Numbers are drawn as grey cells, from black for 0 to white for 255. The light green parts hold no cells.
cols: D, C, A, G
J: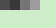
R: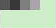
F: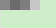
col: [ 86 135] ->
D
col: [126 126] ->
A
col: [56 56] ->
C

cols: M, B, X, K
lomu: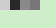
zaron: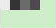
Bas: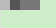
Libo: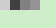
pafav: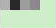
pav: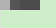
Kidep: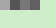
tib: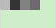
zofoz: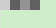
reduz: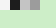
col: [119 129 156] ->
X
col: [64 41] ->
B
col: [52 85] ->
B
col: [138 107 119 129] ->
X
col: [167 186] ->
M

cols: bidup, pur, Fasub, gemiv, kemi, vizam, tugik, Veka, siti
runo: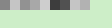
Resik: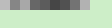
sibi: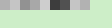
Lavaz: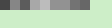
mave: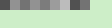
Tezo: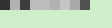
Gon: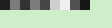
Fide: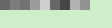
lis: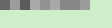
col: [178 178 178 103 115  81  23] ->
siti
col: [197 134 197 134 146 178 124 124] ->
pur
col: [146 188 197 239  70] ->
tugik
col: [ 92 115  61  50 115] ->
Fasub
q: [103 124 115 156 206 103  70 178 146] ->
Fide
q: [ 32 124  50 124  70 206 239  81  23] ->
Gon

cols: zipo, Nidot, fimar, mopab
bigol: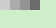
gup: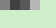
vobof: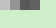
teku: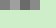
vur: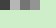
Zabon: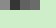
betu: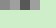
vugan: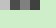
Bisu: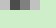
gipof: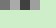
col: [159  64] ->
mopab
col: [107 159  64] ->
mopab
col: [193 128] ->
zipo
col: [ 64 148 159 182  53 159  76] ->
Nidot

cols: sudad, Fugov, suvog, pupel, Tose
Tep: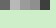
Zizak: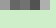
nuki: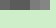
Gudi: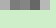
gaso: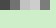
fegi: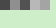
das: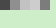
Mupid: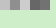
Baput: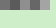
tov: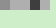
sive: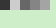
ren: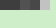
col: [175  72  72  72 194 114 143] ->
sudad
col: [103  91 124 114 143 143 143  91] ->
Fugov
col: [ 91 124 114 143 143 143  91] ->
Fugov
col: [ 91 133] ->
suvog

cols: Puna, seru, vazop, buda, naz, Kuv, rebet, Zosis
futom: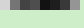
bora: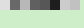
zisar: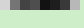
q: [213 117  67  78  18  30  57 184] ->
zisar
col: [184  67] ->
vazop
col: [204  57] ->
rebet

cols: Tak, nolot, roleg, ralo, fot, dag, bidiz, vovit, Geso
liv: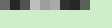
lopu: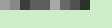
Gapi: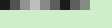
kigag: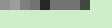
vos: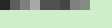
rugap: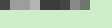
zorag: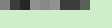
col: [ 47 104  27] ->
bidiz
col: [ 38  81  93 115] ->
vovit
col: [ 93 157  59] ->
nolot
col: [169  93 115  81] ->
dag
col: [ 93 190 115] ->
ralo
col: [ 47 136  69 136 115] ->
Geso
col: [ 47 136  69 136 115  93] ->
Geso

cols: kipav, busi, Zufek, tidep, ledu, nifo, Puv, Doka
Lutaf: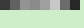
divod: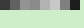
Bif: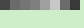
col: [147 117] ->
Zufek
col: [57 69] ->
kipav
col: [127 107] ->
Puv
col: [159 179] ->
ledu

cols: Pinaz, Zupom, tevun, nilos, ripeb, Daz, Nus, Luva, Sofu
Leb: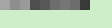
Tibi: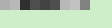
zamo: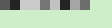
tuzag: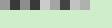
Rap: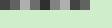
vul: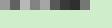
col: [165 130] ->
Daz
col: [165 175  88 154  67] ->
Pinaz
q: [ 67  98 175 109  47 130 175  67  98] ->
Rap
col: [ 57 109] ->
nilos
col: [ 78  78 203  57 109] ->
nilos

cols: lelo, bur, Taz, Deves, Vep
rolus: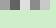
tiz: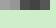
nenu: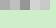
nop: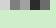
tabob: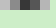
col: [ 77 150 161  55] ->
Taz
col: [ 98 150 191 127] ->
bur
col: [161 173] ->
lelo
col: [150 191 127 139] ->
bur

